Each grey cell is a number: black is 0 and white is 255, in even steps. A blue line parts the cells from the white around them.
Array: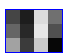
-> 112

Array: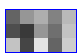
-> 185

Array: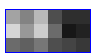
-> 46

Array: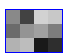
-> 200

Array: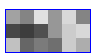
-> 132

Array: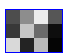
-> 86

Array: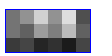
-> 79

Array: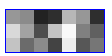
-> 46
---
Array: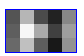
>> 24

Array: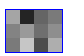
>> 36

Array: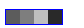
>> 41

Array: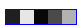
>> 8

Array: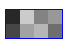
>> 40

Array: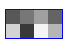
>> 57

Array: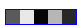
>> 6

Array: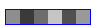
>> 58
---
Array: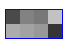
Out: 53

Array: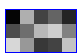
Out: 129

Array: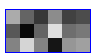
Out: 120

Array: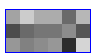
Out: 85

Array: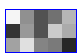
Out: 171

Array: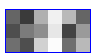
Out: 154

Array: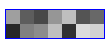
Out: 210
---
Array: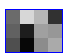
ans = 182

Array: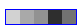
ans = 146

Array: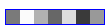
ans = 177

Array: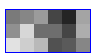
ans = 155

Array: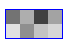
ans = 64

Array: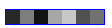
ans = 19

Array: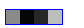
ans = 39

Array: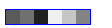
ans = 32

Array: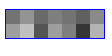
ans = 106
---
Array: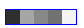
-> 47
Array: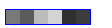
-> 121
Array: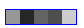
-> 151
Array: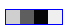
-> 207
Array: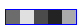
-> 108
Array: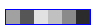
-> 161
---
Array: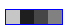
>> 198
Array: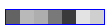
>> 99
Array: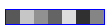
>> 88
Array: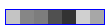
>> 196
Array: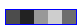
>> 76
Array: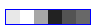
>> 232
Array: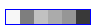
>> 247
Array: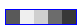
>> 89
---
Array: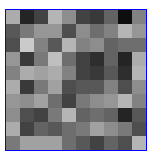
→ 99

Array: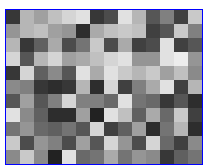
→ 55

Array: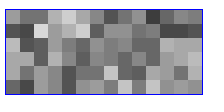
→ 145

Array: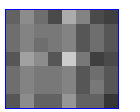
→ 98

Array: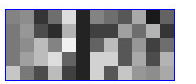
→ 151

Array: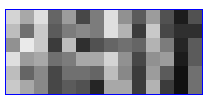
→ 59

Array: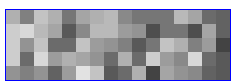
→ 137

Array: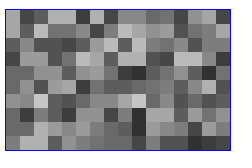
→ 49
